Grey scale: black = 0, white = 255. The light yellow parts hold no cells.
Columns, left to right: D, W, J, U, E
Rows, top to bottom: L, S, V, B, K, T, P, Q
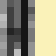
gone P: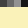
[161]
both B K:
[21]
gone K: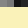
[52]
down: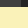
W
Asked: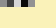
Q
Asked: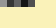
S
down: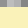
D

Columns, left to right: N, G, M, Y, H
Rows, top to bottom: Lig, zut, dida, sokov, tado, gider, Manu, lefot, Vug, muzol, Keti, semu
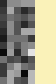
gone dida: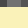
[100]
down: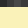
N
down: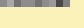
G
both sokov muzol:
[58]
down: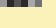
Y
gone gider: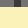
[26]
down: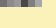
G

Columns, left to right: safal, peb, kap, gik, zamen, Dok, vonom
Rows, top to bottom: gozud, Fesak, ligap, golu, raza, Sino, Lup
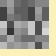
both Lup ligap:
[146]
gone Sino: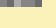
[121]
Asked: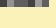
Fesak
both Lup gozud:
[158]

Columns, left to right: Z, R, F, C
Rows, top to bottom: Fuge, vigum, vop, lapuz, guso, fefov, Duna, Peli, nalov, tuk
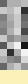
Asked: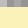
fefov
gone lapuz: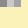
[114]
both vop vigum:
[201]
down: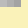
R
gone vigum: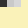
[187]
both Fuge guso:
[175]
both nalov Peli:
[175]

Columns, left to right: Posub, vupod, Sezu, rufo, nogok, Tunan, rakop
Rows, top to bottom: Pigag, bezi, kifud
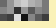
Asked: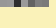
bezi
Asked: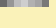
Pigag

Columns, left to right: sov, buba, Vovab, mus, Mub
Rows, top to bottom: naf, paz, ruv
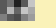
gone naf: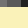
[197]
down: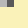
buba
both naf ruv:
[89]
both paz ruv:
[89]
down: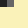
Vovab

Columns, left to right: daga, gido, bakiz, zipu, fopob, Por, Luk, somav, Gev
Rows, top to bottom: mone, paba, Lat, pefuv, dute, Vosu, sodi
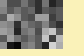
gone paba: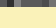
[103]
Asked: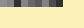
pefuv
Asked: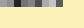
dute
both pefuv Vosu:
[90]
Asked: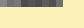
paba

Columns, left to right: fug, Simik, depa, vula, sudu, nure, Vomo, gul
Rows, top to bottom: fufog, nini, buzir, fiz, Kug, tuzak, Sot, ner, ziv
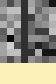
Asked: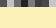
Kug
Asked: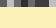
Kug
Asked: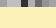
nini
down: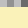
depa

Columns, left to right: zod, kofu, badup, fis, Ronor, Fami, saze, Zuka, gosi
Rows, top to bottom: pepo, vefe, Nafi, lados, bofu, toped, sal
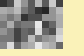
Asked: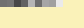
toped
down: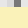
Fami
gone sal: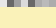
[136]

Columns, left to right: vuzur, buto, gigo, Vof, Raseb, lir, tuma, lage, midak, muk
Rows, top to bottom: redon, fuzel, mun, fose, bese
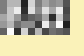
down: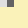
Raseb
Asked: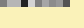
redon
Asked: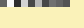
bese
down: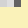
Raseb
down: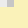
midak

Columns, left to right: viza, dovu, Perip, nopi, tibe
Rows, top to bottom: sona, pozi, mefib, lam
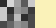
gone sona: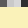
[161]
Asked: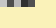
mefib
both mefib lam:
[74]
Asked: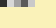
sona
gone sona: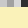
[90]
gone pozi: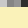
[60]

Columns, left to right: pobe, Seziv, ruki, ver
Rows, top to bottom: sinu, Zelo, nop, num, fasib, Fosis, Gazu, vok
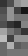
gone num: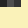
[131]
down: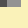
Seziv
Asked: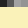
sinu

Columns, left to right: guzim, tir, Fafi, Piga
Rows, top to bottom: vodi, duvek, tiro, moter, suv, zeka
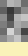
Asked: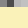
tiro
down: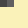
tir

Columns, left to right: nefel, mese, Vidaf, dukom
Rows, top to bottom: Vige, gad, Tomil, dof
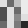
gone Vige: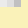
[106]
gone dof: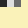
[122]
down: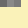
Vidaf
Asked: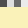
gad
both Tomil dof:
[223]

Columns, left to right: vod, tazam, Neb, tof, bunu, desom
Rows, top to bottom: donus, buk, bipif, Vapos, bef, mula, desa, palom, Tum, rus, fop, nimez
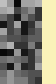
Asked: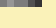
nimez
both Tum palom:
[52]
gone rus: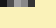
[36]
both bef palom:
[22]
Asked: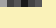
bef
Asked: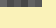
mula

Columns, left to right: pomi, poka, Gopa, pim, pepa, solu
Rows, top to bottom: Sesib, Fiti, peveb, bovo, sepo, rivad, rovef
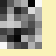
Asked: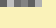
peveb
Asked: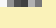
rovef
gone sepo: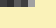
[22]

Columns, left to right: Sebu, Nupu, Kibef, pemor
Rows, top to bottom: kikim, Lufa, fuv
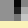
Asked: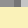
fuv
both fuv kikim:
[145]
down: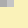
pemor
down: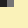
Kibef

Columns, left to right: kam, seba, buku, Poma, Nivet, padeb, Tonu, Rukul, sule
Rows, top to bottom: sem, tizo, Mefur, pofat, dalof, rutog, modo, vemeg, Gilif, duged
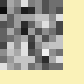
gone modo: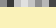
[208]
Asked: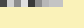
modo
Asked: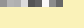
vemeg
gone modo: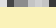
[183]
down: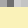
seba
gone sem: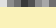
[125]

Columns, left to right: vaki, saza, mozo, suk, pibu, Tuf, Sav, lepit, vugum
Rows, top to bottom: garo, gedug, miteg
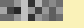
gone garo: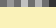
[137]
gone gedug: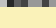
[166]
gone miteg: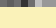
[124]

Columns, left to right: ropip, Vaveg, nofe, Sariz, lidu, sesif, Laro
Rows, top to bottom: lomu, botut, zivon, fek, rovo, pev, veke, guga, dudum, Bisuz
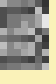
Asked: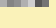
rovo
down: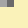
nofe
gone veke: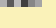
[151]
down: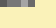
nofe
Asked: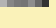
lomu

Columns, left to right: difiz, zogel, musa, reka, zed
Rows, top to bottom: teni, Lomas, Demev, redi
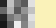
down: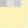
zed
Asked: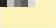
teni
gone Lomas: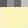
[177]
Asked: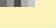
Lomas
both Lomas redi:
[90]
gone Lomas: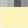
[105]

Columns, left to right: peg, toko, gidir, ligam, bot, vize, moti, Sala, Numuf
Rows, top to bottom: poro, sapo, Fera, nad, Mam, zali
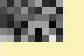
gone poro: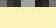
[103]
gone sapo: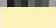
[144]
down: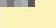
moti

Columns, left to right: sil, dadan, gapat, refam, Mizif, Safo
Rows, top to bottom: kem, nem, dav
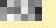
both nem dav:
[135]
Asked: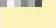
dav
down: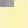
sil

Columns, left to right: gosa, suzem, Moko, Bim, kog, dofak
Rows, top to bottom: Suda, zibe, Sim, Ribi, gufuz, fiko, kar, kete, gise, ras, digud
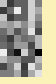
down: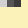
Bim
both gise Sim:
[141]
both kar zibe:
[109]
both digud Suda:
[125]

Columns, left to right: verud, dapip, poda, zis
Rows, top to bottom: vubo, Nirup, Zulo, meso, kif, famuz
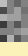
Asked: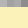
Zulo
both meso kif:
[129]
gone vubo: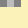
[102]
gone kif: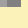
[144]
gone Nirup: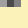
[114]

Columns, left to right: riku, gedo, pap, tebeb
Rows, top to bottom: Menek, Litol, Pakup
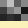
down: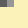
pap
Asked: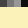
Litol
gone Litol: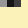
[121]
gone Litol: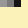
[62]
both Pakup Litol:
[121]
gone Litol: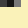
[151]

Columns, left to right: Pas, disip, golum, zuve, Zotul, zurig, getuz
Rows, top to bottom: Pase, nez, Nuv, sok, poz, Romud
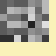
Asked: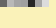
sok
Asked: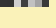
Romud
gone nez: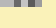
[172]

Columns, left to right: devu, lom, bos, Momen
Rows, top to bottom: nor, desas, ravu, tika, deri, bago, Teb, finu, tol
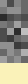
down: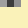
lom
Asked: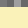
tika
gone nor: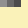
[132]
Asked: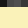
ravu
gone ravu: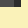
[91]

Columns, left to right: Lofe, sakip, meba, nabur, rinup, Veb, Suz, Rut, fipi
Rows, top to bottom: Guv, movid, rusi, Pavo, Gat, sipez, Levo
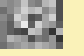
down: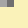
Suz
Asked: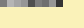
sipez
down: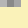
Suz
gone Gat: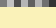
[67]

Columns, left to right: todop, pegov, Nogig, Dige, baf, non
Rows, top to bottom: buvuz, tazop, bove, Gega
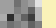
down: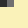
pegov
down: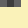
baf
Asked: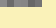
Gega
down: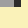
pegov
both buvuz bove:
[143]
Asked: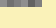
Gega

